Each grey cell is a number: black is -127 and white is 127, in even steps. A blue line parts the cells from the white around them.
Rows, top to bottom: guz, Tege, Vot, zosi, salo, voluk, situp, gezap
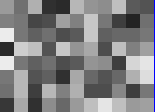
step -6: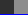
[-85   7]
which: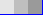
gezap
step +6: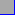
[46]
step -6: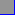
[14]
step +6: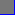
[-2]

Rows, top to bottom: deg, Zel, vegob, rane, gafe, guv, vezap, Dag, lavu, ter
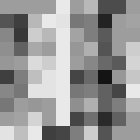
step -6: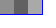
[  9 -36  35]
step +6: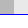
[ 62 111]
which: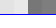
vezap
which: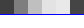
guv
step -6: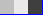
[ 57  99 -70]
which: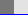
vezap

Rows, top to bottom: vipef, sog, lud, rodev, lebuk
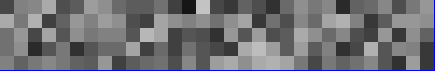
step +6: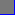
[-1]
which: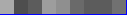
vipef
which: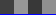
lud

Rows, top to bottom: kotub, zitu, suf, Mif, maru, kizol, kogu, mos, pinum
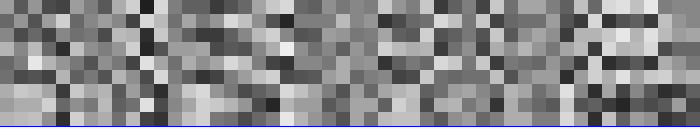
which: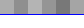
Mif
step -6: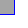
[31]
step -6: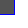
[-50]
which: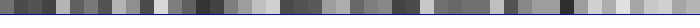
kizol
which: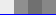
Mif
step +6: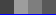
[-54  35   5 -32]
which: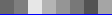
pinum

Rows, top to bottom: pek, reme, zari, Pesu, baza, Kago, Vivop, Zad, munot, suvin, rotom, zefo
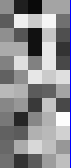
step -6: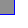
[9]
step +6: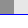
[ 21 109]
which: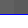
suvin
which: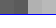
suvin
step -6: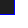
[-102]
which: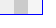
reme

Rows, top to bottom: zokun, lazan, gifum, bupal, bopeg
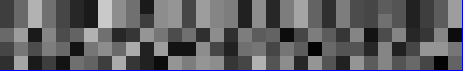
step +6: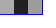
[ 49 -88  35]
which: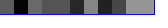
bupal

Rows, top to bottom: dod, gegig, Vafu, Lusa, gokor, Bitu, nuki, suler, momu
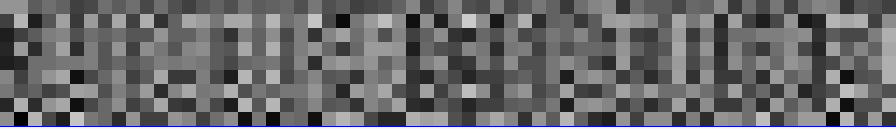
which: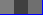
Lusa
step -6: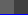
[-35 -69]
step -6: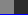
[ -1 -89]
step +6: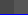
[-49 -35]
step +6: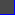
[-49]
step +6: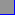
[26]
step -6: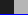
[-103   47]

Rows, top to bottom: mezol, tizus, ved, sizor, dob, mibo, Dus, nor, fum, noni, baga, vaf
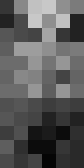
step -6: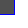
[-53]
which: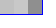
mezol
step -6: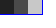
[-99 -59  66]
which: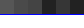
fum
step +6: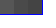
[-35 -47 -53]
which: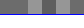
Dus

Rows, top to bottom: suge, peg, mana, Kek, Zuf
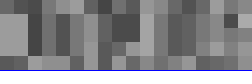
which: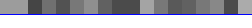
peg
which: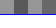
Zuf
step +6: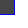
[-52]

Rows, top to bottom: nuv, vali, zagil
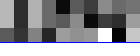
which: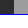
vali
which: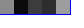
vali
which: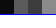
nuv
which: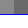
nuv
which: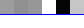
zagil
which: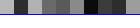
vali
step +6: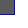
[-31]

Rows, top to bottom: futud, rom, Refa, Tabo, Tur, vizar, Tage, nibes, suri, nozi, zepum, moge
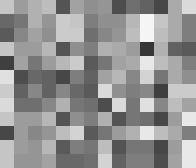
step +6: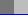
[-3 67]
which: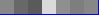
Tage

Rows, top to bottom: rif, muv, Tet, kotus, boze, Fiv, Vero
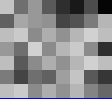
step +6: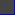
[-53]
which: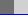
kotus
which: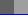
Fiv

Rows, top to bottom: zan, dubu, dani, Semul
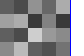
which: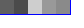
dani
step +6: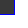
[-64]
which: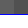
Semul
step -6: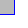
[52]
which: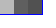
Semul
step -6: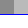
[ 4 52]

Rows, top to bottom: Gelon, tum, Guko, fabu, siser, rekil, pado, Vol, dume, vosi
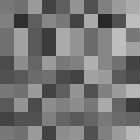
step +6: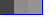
[-54  19  26]
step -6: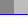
[ 1 55]
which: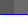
rekil
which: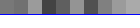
Gelon
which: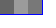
siser
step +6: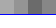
[ 48  26 -14  13]

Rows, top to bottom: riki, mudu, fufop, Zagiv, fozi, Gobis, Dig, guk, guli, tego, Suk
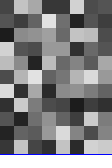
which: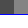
tego
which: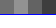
guli
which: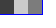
guli
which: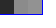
Dig
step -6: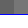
[-34 -15]
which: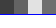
mudu
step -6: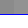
[ 5 12]

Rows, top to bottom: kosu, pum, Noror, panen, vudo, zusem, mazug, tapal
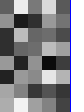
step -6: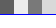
[-38 102 -12  83]
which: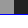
vudo
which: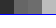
panen

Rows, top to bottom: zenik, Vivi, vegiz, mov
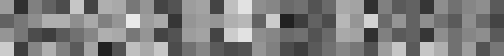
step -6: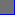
[-20]
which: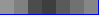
mov
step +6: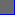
[-15]
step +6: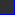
[-73]
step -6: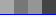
[ 35 -14  15 -65]
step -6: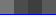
[-14 -57 -71 -43]

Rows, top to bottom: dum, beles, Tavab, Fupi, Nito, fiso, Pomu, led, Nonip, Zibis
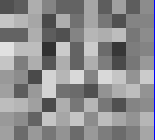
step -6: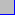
[55]
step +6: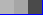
[ 60  44 -47]
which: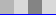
fiso
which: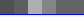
dum

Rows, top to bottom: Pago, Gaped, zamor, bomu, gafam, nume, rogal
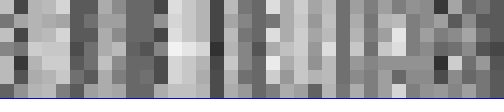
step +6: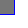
[-3]
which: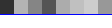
bomu

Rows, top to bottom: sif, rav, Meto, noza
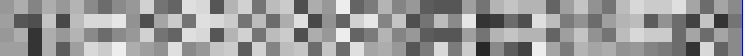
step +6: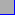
[51]
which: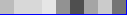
rav
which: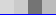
rav
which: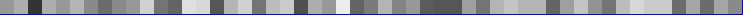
Meto
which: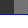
rav
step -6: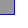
[18]

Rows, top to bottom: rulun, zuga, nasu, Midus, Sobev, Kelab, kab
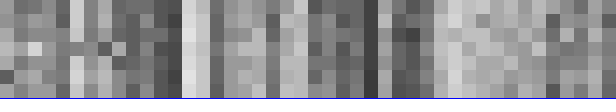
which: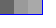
zuga
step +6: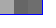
[ 47 -19 -11]
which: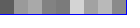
Kelab
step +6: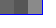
[-19 -35  16]
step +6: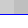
[83 69]
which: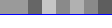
kab
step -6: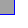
[28]

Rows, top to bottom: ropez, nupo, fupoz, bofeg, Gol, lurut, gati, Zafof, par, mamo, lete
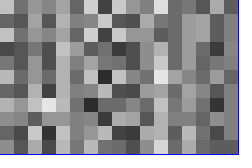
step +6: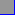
[28]
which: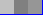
mamo
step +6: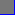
[-2]
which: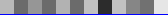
lurut
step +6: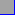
[41]
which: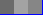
gati

